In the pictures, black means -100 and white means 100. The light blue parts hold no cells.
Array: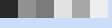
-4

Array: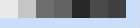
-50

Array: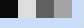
-25

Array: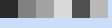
-37

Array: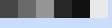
-69

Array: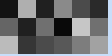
-85

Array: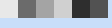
-36

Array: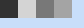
-6

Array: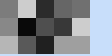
-75
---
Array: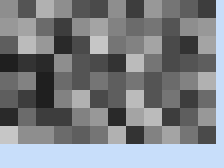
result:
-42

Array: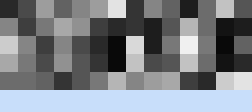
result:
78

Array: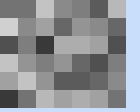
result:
-10

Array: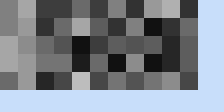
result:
-44

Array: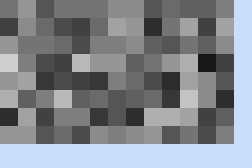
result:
-1

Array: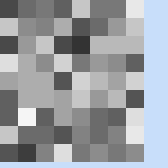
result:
10

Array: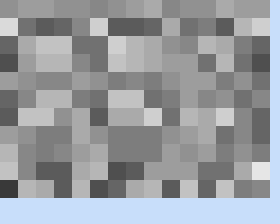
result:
6

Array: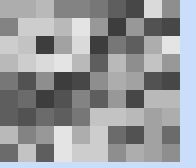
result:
11
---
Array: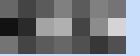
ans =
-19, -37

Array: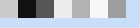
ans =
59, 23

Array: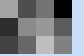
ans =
29, 1

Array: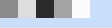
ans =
9, 98

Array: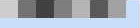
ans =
61, 26

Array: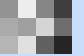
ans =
15, -71

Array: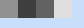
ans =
13, 75

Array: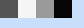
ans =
-34, -96

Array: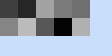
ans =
-50, 38
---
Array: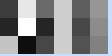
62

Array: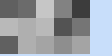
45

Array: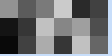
5

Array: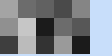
-79

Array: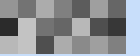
44

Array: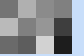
0

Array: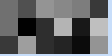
41

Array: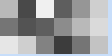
10
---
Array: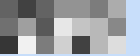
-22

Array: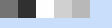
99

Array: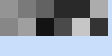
-23

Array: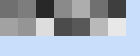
-69

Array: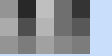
50

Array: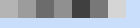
-15

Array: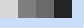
-17
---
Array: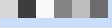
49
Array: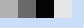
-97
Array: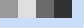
-17
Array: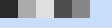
-39
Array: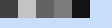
-3
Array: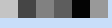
-97
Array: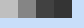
-49
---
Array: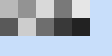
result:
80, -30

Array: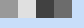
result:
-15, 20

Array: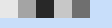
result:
-13, 81

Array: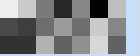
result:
50, -61

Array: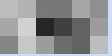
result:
12, 4

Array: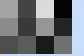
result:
-97, -39

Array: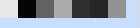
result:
15, 81
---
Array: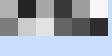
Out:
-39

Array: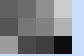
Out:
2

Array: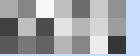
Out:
68

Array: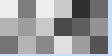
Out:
-26

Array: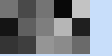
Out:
43

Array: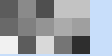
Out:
34

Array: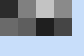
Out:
-76

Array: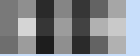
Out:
39

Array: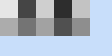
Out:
-37
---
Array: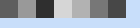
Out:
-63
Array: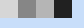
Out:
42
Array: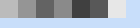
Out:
-22
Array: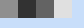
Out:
-22
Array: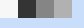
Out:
4
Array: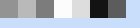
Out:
-3
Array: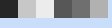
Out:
85
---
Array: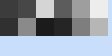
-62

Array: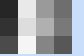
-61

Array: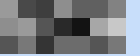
11

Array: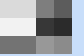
90

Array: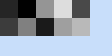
-53

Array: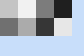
-12

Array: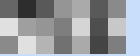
76

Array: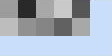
48

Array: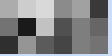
-10
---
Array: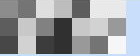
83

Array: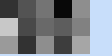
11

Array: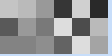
-68

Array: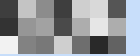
-33

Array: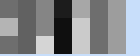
23

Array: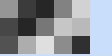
65
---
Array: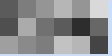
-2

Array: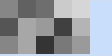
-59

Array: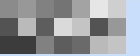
1

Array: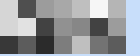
-66

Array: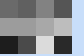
72

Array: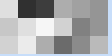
36
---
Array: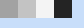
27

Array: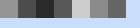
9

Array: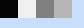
0

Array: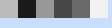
19

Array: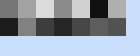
37

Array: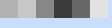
40

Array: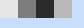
-2

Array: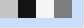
-2
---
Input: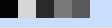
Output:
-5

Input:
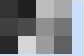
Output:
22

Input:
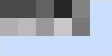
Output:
56

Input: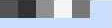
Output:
91

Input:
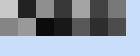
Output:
-65

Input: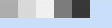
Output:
-3

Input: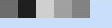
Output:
26

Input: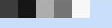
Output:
-9
